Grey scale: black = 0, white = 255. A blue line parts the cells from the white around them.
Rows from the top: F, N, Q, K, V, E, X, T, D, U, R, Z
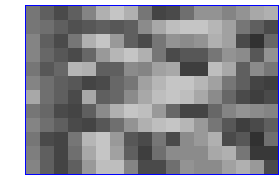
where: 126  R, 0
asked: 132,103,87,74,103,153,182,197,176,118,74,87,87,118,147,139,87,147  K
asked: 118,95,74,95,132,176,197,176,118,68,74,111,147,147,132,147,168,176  F
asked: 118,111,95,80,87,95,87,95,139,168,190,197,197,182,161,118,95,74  N
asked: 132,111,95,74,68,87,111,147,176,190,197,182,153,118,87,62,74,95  D
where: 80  N, 3
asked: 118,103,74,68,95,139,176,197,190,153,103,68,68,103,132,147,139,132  T

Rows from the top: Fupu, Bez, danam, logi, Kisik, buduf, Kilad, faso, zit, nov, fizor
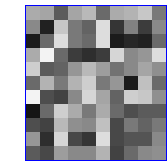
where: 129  Bez, 7
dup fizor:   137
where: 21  faso, 0
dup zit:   121
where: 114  Kisik, 6

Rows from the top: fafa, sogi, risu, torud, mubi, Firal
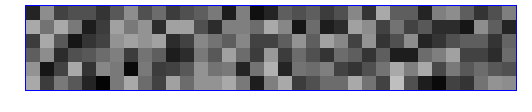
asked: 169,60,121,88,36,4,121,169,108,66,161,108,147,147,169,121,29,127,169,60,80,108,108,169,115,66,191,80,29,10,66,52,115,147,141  Firal
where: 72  mubi, 29
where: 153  torud, 17
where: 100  risu, 34
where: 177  mubi, 17

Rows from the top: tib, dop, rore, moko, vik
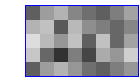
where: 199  moko, 0
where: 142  dop, 4

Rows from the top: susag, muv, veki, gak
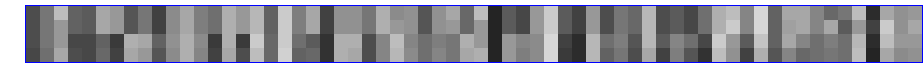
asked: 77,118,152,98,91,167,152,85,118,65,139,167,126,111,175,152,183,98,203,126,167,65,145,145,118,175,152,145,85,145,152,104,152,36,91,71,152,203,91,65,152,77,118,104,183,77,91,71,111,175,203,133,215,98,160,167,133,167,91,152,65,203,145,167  muv
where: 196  veki, 52
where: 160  muv, 54

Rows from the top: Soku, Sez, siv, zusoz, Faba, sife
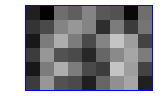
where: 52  Sez, 0
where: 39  zusoz, 4
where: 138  zusoz, 6

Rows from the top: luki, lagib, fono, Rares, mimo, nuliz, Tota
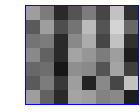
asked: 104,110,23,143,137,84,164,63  mimo
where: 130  Tota, 5
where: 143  mimo, 3
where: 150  Rares, 4
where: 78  lagib, 2

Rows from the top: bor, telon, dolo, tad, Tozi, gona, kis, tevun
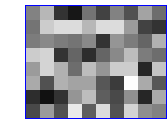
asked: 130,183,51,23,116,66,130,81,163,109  bor
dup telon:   220
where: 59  gona, 6

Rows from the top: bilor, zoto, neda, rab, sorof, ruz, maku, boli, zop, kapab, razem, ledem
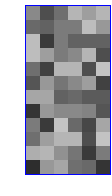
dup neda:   98
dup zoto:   123
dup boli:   137
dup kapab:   181
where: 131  boli, 4
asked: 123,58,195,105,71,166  zop
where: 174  razem, 0

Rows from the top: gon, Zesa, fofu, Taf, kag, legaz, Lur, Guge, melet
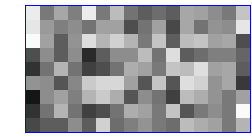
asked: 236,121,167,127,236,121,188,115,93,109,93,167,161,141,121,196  gon
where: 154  Zesa, 1
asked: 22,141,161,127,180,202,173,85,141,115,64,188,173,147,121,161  Lur
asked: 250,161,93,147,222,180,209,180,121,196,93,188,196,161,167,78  fofu
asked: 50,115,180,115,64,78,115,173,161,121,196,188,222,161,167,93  kag
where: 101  Taf, 15
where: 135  legaz, 3

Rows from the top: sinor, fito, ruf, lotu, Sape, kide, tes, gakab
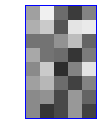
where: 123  lotu, 4
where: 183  kide, 1
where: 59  sinor, 3
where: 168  lotu, 0
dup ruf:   115
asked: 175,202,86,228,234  fito

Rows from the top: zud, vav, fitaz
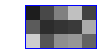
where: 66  zud, 4
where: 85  fitaz, 1
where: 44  vav, 1

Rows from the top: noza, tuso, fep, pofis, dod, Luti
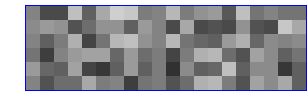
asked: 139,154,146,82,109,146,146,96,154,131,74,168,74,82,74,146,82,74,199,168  tuso
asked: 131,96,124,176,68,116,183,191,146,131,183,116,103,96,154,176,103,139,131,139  fep
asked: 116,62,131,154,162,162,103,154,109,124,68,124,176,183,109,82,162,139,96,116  pofis
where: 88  noza, 14
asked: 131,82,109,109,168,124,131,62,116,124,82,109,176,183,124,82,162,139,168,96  Luti

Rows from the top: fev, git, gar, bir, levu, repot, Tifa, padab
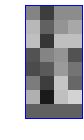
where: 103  repot, 3
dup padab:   97
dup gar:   191
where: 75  levu, 0
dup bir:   82

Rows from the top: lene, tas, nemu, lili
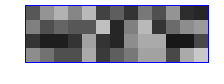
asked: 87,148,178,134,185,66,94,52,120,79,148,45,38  lene
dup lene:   148
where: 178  lene, 2
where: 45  lene, 11

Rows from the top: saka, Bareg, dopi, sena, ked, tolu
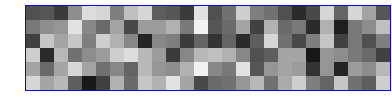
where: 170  tolu, 18
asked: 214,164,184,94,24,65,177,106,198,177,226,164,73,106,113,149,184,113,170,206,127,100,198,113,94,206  tolu
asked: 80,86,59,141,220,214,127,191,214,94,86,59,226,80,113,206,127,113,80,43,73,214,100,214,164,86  saka

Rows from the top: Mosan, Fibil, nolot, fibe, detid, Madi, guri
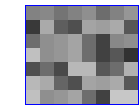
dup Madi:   170
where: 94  Fibil, 2
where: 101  Madi, 2

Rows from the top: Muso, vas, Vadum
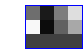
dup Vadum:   64
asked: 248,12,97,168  vas

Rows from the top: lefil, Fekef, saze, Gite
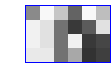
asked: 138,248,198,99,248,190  lefil
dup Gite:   233
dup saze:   241

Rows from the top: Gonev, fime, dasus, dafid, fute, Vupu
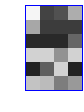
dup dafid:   210
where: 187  Vupu, 1
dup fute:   34
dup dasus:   41
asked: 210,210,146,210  dafid
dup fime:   60

